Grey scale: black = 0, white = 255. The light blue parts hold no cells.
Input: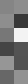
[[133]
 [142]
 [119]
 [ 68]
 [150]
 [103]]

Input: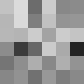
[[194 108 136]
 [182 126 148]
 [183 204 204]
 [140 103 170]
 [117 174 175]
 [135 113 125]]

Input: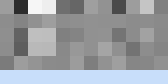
[[157 246 111 159  74 197]
 [141 145 141 145 144 141]
 [143 191 128 145 116 162]
 [141 185 137 145 144 141]
 [123 148 138 126 159 135]]

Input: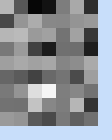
[[183   6 125  45]
 [ 72 172 135 153]
 [182 154 115  55]
 [120  65 112  30]
 [159 161 133 170]
 [102  66 116 158]
 [121 222 126 114]
 [114 195 125  51]
 [154  89 121 112]]

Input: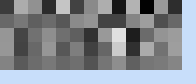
[[ 60 145 197 138  22   2  45]
 [104  95  87 148  67 158 104]
 [150 113 111  49 224 107 156]
 [151 104  87  65 203 171 158]
 [131 108 103  83 142 118 133]]

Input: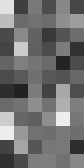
[[225 121 136]
 [188 113 143]
 [ 74  98  84]
 [ 68  96 124]
 [100 117  36]
 [ 75 112  83]
 [ 46 123 168]
 [106 142 176]
 [205  96 238]
 [236 113 121]
 [ 67  86 120]
 [ 48 126 114]]

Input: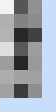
[[243 145]
 [176 140]
 [179  65]
 [223 157]
 [157 153]
 [172 161]
 [160 143]]

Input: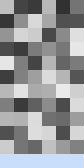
[[191  58  49]
 [ 54 217  80]
 [148 204 138]
 [ 75 123 119]
 [230  68 101]
 [ 62 159 181]
 [184 170 234]
 [126  96  75]
 [181 220 106]
 [ 80 221  77]
 [204 103 154]]
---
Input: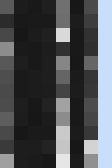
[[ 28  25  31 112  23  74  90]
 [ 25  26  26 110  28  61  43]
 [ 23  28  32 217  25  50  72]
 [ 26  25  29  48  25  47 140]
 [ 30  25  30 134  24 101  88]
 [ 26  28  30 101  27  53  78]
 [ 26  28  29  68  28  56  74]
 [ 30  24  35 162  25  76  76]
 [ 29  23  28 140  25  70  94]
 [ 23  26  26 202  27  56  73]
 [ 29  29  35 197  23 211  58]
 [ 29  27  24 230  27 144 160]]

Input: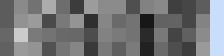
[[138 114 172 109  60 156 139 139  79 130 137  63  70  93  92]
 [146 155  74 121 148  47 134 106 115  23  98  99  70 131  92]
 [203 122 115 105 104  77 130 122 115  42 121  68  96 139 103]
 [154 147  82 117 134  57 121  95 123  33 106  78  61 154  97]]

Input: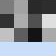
[[163  41  45 124]
 [173  80 223  49]
 [ 94  19 169 193]]

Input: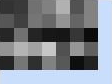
[[ 57 113 129 177  82 130  51]
 [ 64 117 104 147 101 131  86]
 [113  36  23  22  54  11  38]
 [180 162 198  81 150  96 147]
 [118  47 129  88  14  34  36]]

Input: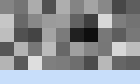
[[116 172  80 174 132 164 136  71  94 132]
 [104 136 155 157  98  63 216 126 115 198]
 [ 81  68 164 123  32  14 120  93 120 190]
 [179 119 187 103 160 134 119 215 189  86]
 [ 90 222 127 124 110  76 184 102  94 180]]

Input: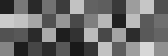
[[120  41 114  60 194  98  94  57 157 198  79  32]
 [194 166  81 150  73 127 184  32 189  90 110 203]
 [ 88  42 171  30  50 187  72 165  44  89 100  82]
 [ 29  70  43  88  25  53 194  94 158 215 144 133]]

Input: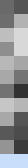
[[ 85 105]
 [178 109]
 [216 190]
 [216 142]
 [166 184]
 [116 168]
 [ 49 114]
 [182 198]
 [ 85 168]
 [ 76  88]
 [ 59 148]]
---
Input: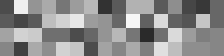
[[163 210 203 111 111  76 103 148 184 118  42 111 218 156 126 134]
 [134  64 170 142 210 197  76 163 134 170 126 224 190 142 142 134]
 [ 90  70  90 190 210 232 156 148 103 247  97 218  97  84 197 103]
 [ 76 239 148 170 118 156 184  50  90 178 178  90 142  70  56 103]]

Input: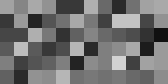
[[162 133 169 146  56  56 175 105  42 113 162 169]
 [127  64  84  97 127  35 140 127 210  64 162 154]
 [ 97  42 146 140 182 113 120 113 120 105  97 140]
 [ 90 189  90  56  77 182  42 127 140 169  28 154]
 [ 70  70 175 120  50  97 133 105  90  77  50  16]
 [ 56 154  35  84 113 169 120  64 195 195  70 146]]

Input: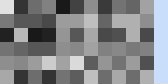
[[225  52 109 129  25  66 142  58 115 101 162]
 [168  52 109  52 115  93 191 109 168 109 176]
 [142 136 156 204 162 218  93 149 115 156  80]
 [121  87  87  73 156 156 191 101 176 176 142]
 [115 101  87  87 142 136 162 129 136 121 129]
 [ 33 184  25  33 149  87 168  73  80 176  73]]

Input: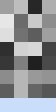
[[230 107 202 140]
 [222 114  93 159]
 [159 189  39 174]
 [140 182 153 147]
 [ 93 182 101  86]
 [ 55 127  32  74]
 [ 47 209 215  67]]

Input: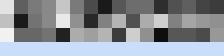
[[241 103 103 115  33 172 159 180  60 206 144  14  87  87  75 152]
 [227  95 122 137 198 122  75  26  87 109 109  46  81  95  68  60]
 [192  26 115 137 233 144  40 129 180  81 172 206 129 165 152 144]]

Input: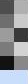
[[156  57]
 [123 210]
 [110 202]
 [ 78 176]
 [ 18 136]]
